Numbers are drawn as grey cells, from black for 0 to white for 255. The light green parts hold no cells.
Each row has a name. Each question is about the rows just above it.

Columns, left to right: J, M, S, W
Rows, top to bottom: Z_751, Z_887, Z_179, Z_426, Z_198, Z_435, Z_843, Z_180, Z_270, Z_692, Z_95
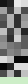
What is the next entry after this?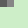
[121]
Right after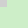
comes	[92]

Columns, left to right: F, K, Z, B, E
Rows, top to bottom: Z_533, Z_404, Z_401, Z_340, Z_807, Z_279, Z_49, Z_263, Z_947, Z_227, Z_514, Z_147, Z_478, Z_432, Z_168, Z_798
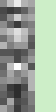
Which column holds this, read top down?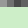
B
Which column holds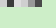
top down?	Z
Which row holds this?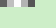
Z_227
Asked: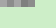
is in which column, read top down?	E
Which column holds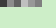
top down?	K
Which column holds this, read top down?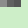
E

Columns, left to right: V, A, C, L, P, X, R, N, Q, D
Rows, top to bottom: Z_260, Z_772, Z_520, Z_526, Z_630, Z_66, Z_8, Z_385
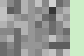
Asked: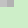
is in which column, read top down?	V
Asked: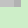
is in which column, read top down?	V
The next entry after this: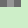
[135]
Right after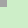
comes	[108]
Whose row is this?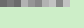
Z_385
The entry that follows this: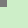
[108]
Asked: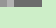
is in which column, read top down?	C

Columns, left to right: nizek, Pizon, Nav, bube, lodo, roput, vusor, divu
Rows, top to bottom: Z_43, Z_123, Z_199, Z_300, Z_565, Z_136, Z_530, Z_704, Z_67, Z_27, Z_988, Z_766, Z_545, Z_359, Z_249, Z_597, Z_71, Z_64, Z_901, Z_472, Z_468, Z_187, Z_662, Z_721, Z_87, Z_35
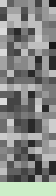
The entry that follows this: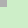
[68]
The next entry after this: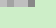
[110]
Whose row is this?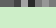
Z_359
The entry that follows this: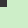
[82]
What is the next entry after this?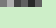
[191]
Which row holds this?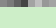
Z_187
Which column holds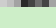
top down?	roput

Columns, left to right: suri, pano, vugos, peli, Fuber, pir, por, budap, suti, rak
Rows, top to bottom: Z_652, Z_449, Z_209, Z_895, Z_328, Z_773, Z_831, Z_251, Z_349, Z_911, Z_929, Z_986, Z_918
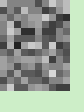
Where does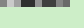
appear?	Z_328
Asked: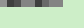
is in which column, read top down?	suti
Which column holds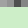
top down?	suri
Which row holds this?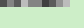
Z_449
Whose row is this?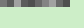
Z_251
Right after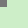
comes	[91]
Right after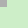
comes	[33]

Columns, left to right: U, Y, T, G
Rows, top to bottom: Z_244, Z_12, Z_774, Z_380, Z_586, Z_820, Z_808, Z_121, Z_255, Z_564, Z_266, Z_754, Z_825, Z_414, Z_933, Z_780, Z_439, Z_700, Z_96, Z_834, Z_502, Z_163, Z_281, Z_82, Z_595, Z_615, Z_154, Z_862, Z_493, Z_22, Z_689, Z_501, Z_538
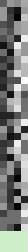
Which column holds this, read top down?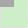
G
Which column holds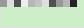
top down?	T
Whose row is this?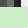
Z_820
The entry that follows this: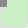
[167]
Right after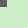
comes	[152]
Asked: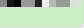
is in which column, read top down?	T

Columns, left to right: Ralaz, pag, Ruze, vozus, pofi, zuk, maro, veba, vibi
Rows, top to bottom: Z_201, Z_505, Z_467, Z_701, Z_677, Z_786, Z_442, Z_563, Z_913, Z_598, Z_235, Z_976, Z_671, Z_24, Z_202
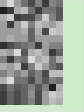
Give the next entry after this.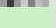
[157]
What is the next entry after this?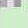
[114]
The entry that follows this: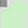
[75]
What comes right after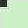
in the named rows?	[75]

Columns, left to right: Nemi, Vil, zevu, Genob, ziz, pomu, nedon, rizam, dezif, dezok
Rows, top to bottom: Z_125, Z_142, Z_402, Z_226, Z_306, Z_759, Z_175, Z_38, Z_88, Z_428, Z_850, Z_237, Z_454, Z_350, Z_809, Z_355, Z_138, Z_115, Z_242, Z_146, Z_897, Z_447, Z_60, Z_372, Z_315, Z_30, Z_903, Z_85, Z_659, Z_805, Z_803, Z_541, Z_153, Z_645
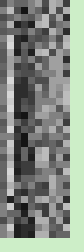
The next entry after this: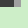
[160]
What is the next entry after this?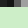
[160]
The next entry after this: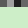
[32]
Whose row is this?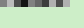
Z_142
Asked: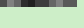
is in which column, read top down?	ziz
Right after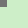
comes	[129]
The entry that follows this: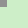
[176]

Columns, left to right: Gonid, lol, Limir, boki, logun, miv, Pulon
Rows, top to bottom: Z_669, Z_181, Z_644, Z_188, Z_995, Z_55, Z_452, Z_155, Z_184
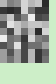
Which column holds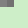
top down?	miv
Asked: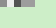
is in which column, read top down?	Gonid
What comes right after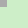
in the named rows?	[198]
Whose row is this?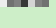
Z_55
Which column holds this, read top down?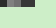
miv

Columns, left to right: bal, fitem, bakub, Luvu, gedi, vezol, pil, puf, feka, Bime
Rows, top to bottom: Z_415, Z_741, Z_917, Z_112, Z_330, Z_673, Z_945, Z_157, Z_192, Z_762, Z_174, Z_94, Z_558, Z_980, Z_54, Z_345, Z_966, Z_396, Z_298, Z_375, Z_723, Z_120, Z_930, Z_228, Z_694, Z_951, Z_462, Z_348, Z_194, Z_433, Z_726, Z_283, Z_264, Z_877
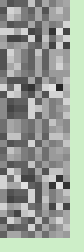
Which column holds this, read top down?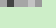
Bime
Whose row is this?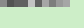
Z_415
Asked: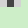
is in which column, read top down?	Bime
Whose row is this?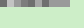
Z_174
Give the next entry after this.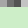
[97]
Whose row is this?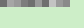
Z_396
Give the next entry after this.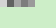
[195]

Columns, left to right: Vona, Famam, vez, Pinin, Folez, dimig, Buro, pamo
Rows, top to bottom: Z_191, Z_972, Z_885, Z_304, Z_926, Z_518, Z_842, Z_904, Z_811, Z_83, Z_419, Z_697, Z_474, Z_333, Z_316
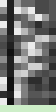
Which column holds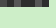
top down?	pamo
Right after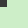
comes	[73]
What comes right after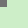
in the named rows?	[45]
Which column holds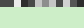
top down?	dimig
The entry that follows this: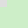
[197]

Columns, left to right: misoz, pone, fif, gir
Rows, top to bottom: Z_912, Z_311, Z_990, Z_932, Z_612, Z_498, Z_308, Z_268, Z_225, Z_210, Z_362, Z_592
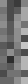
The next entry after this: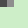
[167]
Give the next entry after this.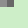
[75]
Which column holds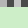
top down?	gir
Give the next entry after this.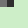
[129]
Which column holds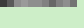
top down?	fif
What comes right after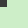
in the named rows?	[129]
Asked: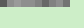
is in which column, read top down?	fif

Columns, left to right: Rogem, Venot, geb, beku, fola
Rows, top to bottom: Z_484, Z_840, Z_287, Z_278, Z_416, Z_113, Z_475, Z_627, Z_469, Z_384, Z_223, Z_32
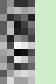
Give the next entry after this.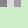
[160]
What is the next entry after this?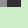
[76]
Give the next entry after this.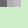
[160]

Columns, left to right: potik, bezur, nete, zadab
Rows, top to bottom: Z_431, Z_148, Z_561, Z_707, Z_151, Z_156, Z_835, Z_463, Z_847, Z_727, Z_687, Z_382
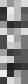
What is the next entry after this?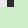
[161]
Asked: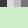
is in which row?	Z_382
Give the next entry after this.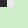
[188]
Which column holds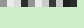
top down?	bezur
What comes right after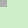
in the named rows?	[219]

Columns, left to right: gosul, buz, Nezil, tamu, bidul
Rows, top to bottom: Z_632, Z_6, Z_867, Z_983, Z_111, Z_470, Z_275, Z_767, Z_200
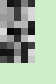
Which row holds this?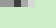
Z_867
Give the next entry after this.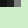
[46]
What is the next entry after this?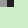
[62]
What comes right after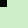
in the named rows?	[20]

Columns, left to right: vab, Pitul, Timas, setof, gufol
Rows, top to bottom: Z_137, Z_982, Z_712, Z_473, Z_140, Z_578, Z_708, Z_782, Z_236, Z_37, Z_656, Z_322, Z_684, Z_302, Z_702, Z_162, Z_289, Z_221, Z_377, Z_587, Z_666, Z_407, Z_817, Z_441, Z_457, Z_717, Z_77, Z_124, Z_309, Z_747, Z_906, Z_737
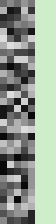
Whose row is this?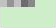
Z_666
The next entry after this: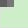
[22]
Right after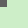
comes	[120]
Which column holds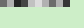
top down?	vab

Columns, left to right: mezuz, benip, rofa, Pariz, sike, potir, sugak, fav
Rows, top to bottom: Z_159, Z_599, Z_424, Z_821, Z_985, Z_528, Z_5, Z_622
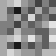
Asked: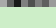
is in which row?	Z_5
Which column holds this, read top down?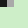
rofa
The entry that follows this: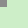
[95]
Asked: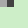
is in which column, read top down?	rofa
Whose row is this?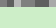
Z_985
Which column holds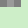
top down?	Pariz

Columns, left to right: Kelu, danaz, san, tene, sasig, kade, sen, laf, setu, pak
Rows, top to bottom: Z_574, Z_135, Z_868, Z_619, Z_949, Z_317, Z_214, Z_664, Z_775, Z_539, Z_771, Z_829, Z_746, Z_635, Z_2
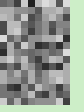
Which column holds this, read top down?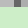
danaz
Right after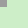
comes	[187]

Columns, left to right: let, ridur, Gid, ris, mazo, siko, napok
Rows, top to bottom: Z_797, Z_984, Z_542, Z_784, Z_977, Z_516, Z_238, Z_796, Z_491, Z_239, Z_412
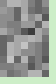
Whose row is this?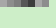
Z_977
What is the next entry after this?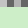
[126]
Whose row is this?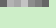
Z_238
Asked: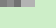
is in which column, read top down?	ridur
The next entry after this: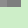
[154]
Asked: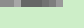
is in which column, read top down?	let
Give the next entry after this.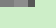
[126]

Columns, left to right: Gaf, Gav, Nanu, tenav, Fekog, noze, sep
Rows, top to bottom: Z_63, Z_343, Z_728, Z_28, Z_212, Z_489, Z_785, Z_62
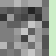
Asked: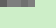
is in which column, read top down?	Gav
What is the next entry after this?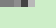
[155]
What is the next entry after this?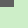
[126]
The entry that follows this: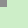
[67]
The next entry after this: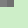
[170]

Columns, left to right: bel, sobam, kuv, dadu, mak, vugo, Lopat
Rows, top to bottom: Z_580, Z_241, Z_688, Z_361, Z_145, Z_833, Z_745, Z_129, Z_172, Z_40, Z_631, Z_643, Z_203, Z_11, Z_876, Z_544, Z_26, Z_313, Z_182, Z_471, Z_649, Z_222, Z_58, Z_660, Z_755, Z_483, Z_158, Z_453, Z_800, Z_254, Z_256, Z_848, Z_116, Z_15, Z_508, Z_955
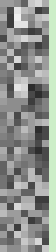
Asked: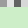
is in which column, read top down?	dadu
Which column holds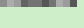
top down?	sobam
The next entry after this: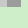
[172]
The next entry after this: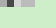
[73]

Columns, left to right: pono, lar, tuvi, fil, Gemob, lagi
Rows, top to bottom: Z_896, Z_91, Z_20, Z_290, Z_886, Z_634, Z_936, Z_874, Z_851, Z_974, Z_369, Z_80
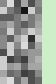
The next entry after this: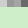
[165]
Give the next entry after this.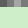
[152]
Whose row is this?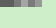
Z_20
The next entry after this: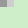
[177]
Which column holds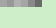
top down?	lagi
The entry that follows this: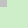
[219]
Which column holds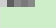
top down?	pono

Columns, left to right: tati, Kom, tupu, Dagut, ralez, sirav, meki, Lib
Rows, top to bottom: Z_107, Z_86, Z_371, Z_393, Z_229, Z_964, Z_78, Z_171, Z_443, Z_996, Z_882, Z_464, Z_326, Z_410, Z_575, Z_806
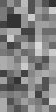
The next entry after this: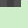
[82]
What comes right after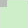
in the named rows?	[82]
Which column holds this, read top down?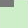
tati
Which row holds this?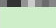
Z_371
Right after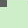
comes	[147]
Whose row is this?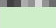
Z_78

